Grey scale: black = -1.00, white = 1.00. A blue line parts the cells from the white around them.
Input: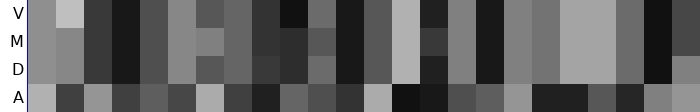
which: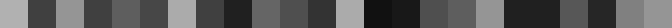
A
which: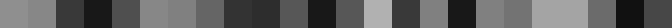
M
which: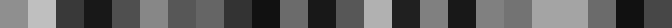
V

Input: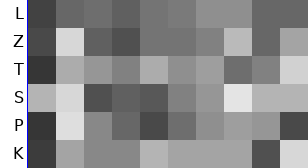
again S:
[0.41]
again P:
[-0.43]
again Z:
[-0.09]
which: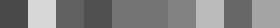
Z
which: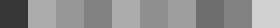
T
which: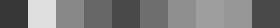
P

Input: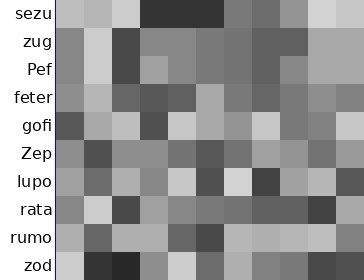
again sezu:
[-0.59]
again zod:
[0.60]
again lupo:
[0.26]
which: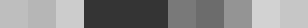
sezu
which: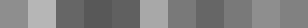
feter
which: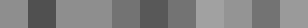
Zep

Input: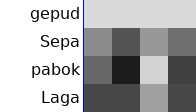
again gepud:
[0.71]
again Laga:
[-0.44]
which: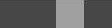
Laga

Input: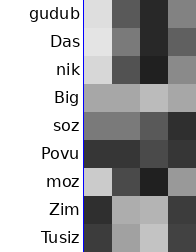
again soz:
[-0.04]
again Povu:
[-0.58]
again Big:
[0.31]
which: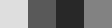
gudub

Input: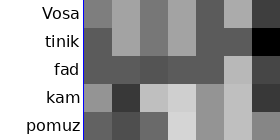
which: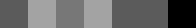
tinik
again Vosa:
[0.28]
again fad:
[-0.29]
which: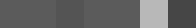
fad

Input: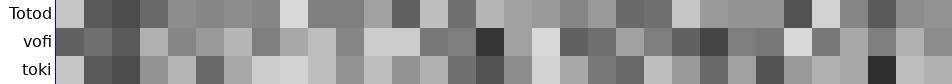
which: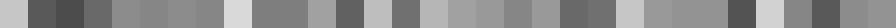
Totod
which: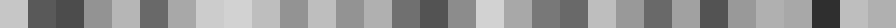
toki

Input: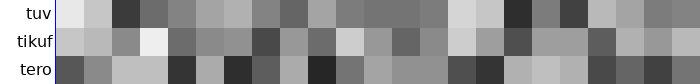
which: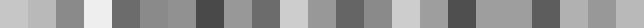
tikuf
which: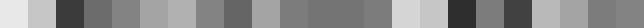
tuv

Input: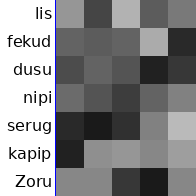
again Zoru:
[0.06]
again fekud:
[-0.22]
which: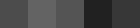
dusu
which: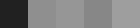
kapip

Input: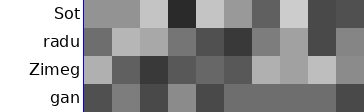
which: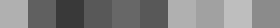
Zimeg

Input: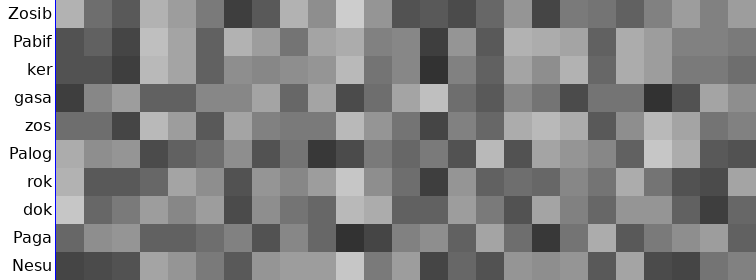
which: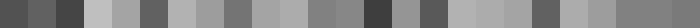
Pabif
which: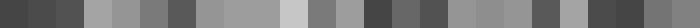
Nesu
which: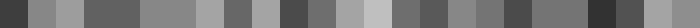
gasa
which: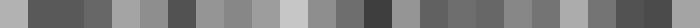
rok

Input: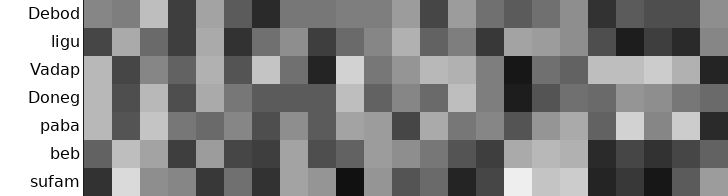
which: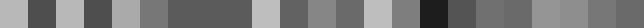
Doneg
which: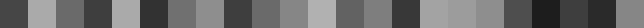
ligu
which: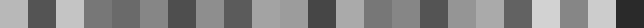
paba

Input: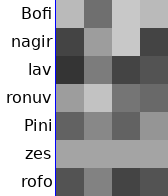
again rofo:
[-0.35]
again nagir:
[-0.47]
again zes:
[0.29]
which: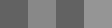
Pini

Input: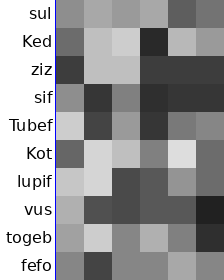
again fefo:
[0.05]
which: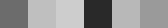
Ked
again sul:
[0.32]
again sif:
[-0.58]
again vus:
[-0.31]
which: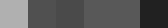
vus

